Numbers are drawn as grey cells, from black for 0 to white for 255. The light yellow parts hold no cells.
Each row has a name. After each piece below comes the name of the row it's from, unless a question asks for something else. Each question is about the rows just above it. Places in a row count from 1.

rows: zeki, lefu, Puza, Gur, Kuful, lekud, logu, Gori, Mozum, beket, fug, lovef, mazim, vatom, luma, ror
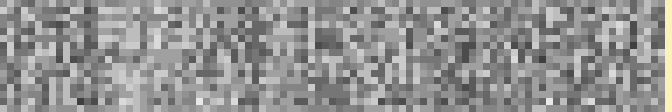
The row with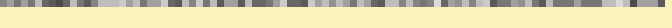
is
Gur
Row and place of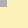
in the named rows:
Kuful, 30
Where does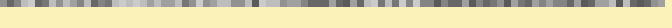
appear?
lovef
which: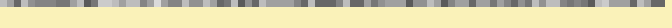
lekud

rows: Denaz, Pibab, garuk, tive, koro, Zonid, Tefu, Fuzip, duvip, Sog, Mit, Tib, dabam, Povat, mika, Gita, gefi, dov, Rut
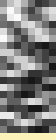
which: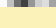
Zonid
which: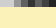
Fuzip
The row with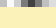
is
Pibab
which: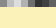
Denaz
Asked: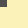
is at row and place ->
dov, 1

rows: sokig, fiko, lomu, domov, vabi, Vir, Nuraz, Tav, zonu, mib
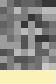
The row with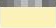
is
vabi
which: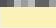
Tav
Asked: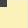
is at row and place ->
domov, 6
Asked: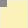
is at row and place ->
Vir, 3
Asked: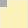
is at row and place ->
Nuraz, 7
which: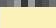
domov

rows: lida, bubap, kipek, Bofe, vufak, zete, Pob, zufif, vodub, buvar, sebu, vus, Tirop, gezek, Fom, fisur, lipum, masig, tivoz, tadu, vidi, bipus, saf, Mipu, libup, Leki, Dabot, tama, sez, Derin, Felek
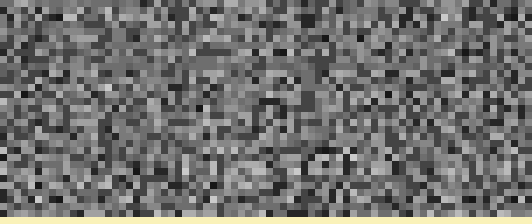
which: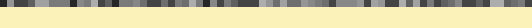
tadu
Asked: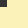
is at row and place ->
sebu, 16
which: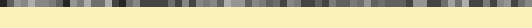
Leki
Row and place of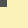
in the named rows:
masig, 66

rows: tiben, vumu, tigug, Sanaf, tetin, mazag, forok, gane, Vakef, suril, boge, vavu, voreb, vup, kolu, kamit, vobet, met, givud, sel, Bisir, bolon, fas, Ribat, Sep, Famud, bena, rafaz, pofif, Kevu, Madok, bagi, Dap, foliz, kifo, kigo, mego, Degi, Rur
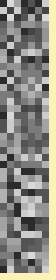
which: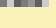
kolu
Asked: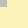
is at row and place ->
foliz, 6
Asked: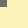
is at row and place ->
tetin, 1
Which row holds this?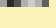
gane
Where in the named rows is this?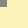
bolon, 5
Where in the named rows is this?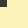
tigug, 3

